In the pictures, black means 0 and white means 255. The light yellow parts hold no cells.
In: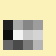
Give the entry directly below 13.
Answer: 102
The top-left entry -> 34
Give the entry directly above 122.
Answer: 202
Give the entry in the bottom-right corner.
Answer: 181

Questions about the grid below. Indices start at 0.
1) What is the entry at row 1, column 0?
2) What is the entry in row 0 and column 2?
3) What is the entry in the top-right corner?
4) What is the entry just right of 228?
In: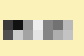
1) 80
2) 152
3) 185
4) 132

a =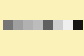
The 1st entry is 117
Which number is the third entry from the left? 177

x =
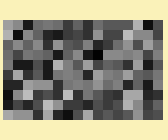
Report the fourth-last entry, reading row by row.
88
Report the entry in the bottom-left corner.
167
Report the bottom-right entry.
78
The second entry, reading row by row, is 137
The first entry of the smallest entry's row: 109
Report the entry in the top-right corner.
78
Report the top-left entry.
158
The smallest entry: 2
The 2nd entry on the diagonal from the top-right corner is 137
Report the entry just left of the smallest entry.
25
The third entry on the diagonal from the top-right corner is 78
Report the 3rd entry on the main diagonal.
98
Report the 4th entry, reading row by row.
109
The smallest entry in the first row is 14
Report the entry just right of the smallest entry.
137
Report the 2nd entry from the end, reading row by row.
69
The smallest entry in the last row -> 14
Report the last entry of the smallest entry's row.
127
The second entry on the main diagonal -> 14
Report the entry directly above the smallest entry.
37
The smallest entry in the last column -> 49
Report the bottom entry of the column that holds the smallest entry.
69
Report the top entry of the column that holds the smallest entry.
109

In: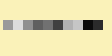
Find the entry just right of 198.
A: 11
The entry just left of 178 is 64

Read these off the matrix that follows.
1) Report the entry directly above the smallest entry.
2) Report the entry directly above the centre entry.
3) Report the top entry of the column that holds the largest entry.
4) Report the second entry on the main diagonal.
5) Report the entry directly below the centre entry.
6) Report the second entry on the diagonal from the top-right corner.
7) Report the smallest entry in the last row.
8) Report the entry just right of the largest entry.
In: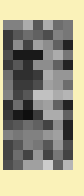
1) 35
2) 77
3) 172
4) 87
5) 150
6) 129
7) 77
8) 97

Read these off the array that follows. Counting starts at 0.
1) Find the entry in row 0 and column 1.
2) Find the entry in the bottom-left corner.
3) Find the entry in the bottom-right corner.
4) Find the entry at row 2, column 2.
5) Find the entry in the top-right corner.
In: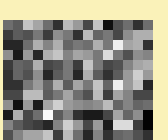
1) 92
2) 81
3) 49
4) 110
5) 110

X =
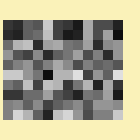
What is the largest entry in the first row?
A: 201
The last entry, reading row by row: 201
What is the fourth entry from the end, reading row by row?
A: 76
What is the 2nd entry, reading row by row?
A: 43
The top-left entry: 54
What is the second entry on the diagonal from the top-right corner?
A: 160
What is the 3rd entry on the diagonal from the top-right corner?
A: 43
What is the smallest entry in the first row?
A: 25
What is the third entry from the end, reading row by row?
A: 128
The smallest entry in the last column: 13
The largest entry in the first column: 201
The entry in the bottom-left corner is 128
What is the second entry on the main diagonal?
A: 34
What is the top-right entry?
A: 34
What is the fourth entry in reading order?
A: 85
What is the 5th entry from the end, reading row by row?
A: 149
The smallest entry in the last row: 34
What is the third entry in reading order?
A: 96

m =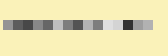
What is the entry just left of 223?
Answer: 125
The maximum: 223

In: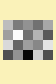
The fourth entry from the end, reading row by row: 146
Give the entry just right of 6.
207
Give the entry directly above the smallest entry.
158
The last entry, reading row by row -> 79
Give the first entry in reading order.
189
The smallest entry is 6

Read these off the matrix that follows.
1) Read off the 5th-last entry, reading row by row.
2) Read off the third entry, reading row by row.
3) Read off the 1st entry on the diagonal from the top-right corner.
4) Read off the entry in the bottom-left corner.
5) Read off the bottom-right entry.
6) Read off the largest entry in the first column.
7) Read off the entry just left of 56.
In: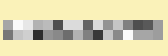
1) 137
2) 231
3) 157
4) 119
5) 157
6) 166
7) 128
